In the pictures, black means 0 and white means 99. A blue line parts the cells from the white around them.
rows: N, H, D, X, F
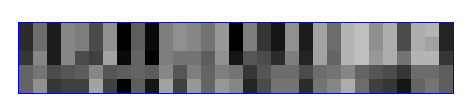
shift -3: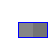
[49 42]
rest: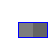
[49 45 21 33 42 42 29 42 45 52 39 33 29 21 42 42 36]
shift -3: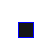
[5]

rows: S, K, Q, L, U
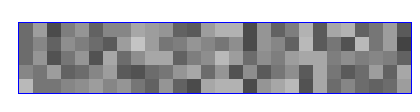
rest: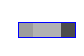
[58 38 49 69 35 65 69 38 46 61 35]
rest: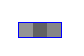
[52 65 61 58 38 35 61 69 69 29 58 38 49 69 35 65 69 38 46 61 35]
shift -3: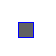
[35]
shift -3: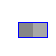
[49 62]
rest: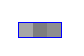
[49 52 49 38]
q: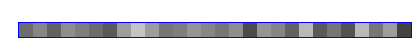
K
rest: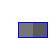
[42 61 38 65]

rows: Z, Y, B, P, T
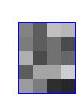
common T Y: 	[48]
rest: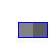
[74 71]
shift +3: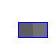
[39 47]
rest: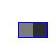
[15]
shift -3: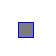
[45]

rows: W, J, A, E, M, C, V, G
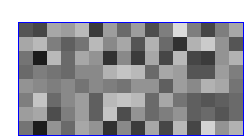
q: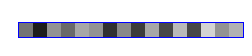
G
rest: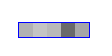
[61 33 33 61 49]
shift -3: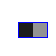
[ 8 54]

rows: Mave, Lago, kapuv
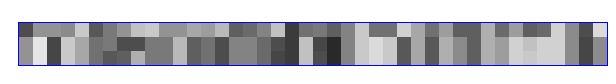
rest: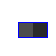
[51 78 85 78 34 65 34 68 54 37 68 61 81 78 81 81 54 27 54]
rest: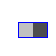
[16 51 78 85 78 34 65 34 68 54 37 68 61 81 78 81 81 54 27 54]
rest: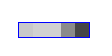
[54]
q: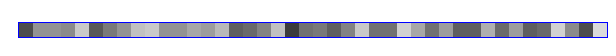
Mave
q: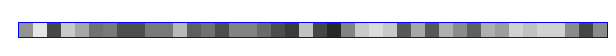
Lago

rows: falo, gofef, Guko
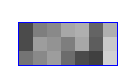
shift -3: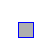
[65]
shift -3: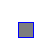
[46]
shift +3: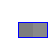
[52 56]
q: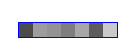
gofef
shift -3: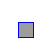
[58]
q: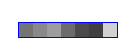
Guko

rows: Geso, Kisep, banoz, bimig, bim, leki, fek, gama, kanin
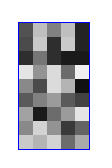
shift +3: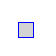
[85]
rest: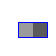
[26]
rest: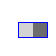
[66]

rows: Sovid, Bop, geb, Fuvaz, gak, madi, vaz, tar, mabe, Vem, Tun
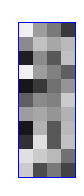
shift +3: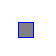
[53]
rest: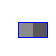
[75]
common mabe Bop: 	[75]
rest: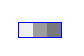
[22]
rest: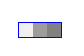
[37]

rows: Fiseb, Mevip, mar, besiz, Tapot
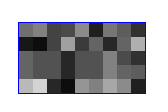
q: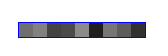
Fiseb
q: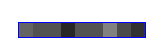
mar

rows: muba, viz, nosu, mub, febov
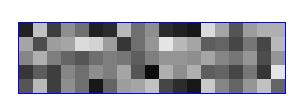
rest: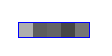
[21 89]
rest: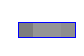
[64 52 46 58 30 58]
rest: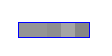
[46 58 30 58]
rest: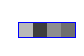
[ 9 39 61 64 75 27 17  9 78 52 39 58 75 39]
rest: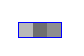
[17 13  9 85 64 33 61 68 68]

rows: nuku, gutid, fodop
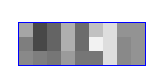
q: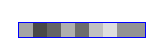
nuku
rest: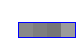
[46 46 86 53 57]
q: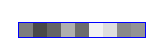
gutid

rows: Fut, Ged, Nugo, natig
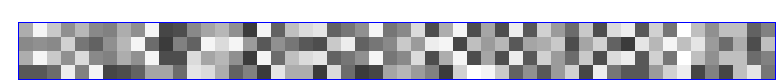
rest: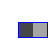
[71 60 50 23 81 99 95 78 38 56 34 60 81 27 92 46 34 34 60 81 92 27 50 27
 74 89 46]
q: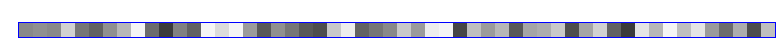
Ged

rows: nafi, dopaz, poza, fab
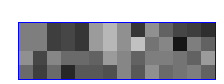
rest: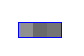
[49 38]
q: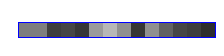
nafi
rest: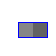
[49 49 45 38 60]
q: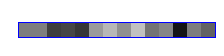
dopaz
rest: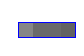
[60 52 38 49 49 45 38 60]

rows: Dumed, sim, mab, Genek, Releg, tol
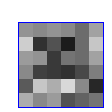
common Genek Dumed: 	[53]
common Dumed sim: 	[42]

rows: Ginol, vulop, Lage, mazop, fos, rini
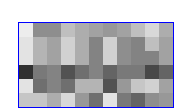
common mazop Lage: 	[51]
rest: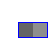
[59]

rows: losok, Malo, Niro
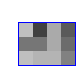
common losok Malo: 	[66]
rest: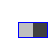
[66 35]
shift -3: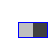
[71 22]
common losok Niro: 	[74]

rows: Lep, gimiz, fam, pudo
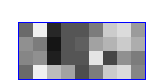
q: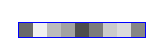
pudo
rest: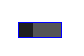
[89 27 56 48]
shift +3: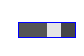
[36 36 92 30]
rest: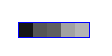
[79 67]

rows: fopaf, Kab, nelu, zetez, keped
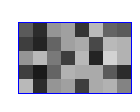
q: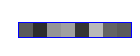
fopaf
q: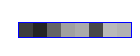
Kab
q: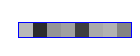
keped
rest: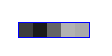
[66 35 17]
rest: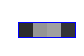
[72 39 35]
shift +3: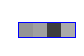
[61 65 27 69]
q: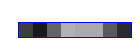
zetez

